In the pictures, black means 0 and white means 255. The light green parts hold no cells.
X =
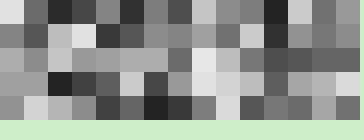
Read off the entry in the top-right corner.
153
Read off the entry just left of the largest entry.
107
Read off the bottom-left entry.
146
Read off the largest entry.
231
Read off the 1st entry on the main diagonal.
225
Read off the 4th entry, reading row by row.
71
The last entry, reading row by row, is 113
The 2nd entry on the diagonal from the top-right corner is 119
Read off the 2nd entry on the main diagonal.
86
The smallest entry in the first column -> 132
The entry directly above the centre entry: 132
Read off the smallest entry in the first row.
35
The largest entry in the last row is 218
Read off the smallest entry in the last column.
101
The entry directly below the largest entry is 225
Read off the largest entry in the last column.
218
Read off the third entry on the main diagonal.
197
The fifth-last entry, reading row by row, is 86

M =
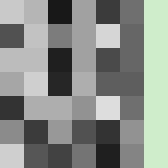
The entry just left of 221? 146
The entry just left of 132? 31
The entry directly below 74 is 94
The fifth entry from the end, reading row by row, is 86
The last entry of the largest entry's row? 110
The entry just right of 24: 160
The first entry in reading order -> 201
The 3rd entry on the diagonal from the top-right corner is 160
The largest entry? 221
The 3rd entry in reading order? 24
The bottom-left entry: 207
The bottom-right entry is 132
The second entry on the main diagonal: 194

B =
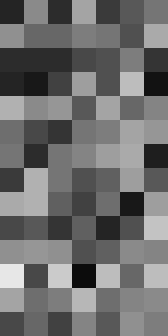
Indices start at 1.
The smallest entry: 12
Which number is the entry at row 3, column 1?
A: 44
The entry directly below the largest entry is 164
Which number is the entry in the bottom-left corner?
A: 72
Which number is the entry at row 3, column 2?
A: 44
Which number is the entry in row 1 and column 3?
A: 44
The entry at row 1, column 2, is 138
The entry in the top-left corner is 36
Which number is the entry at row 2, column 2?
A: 103
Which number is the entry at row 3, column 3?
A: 44
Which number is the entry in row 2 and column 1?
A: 144
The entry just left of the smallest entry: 203
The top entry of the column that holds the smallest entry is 164
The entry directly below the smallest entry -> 183
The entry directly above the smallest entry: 80
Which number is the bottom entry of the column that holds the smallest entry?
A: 132

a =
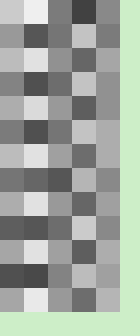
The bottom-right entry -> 181
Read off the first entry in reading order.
203
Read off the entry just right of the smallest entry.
137
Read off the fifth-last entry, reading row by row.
166
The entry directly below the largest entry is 86
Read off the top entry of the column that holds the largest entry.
239
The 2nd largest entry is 233
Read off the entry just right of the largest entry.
123
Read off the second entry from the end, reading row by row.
109
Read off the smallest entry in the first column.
80
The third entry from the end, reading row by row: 153
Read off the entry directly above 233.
73
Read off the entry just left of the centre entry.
225
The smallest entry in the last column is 123
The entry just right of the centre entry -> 109

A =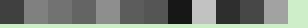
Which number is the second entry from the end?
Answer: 71
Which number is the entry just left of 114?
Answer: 128
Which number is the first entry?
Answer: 64
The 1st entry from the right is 162

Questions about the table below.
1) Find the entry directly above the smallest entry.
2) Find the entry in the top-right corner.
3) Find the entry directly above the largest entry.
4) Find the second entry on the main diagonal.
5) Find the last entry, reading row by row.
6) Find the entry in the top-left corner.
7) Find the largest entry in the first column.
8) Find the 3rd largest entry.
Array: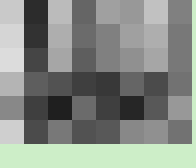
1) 82
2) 128
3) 213
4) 50
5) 114
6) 201
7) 220
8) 207

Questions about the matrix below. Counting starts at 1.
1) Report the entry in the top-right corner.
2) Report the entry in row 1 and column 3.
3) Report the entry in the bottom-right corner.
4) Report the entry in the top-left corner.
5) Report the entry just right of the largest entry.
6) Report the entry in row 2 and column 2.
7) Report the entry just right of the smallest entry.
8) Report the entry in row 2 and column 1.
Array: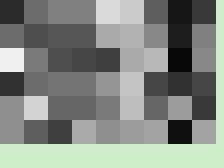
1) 57
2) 128
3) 163
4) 43
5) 122
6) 78
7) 136
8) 108

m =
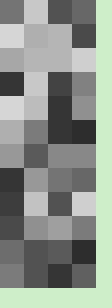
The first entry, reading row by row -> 116
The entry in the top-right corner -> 103
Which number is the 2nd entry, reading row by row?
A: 200
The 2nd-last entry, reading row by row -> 53
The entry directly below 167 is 53
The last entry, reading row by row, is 96
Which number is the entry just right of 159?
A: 123
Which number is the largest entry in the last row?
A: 123
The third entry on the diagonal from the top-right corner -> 181
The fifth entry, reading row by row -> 214

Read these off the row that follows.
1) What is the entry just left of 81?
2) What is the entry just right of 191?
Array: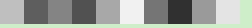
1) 132
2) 94

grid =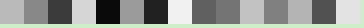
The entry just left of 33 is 155
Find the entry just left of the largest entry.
33

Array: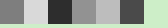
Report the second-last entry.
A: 189
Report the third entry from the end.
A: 146
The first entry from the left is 126
